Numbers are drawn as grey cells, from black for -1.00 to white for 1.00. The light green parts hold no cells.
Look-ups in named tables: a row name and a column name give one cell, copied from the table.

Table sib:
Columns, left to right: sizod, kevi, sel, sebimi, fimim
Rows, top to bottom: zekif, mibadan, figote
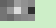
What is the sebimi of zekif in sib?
0.14
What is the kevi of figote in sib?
-0.16
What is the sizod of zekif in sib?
-0.23
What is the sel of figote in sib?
0.01
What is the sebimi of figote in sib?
0.06
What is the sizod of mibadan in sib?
-0.09
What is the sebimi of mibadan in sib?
0.18
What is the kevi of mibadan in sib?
0.20
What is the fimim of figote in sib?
0.09
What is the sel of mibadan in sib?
0.73
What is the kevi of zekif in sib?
-0.15
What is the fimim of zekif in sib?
0.07
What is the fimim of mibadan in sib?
-0.62

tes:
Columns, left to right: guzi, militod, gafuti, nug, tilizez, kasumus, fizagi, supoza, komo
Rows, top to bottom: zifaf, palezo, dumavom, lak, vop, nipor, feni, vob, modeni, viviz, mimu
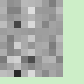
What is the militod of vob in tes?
0.05
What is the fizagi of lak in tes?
0.04
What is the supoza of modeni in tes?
0.42
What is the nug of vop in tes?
0.22
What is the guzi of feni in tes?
0.19
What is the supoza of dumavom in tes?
0.12
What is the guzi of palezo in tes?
0.40
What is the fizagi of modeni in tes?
0.39
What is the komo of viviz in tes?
0.22
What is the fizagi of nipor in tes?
0.25
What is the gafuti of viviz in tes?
0.45
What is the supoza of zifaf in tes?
-0.01
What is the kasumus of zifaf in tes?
0.40
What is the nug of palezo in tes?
0.37
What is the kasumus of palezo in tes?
0.21
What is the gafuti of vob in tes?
0.14
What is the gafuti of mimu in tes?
-0.68
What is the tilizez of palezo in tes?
0.74
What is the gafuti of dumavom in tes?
0.23
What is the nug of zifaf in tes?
0.44

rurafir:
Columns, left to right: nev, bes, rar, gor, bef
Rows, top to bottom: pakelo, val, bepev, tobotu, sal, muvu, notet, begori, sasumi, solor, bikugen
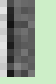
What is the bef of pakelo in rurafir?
-0.20
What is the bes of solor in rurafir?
-0.36
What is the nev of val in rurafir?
0.78
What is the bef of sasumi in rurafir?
-0.24
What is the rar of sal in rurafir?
-0.21
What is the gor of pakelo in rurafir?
-0.18
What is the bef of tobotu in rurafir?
-0.09
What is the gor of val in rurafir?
-0.34
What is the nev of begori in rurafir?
0.71
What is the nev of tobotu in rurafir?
0.68
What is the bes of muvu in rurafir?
-0.65
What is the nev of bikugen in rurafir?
0.70
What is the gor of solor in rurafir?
-0.14
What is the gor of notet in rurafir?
-0.29
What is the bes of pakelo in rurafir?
-0.40
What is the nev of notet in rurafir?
0.79
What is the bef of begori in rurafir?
-0.33
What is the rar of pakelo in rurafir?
-0.11
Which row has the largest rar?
solor

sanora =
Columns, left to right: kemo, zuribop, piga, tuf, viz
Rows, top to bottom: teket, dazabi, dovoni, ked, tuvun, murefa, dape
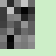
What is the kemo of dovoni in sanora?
-0.54
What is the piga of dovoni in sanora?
0.03
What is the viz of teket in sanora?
-0.17
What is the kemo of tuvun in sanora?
-0.24
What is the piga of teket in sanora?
0.03
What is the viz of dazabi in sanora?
-0.66
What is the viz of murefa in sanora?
0.16
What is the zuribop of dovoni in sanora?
-0.02

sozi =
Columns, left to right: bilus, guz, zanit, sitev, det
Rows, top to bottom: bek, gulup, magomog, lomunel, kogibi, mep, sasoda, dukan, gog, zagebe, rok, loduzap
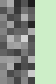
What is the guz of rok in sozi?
-0.40
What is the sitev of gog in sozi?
-0.36
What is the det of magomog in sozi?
-0.20
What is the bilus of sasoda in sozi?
-0.35
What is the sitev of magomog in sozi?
0.39
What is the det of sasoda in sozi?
-0.28
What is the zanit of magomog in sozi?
-0.34
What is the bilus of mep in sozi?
-0.15
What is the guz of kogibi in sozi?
-0.32
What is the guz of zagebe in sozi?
0.36
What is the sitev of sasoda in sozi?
0.14
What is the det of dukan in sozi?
-0.32
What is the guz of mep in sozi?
0.43
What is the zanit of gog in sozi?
0.15
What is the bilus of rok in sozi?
0.11
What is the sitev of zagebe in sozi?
-0.39
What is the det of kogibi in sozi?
0.35
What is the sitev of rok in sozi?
-0.05
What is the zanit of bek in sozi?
-0.63
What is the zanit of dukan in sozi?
-0.48
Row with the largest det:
rok

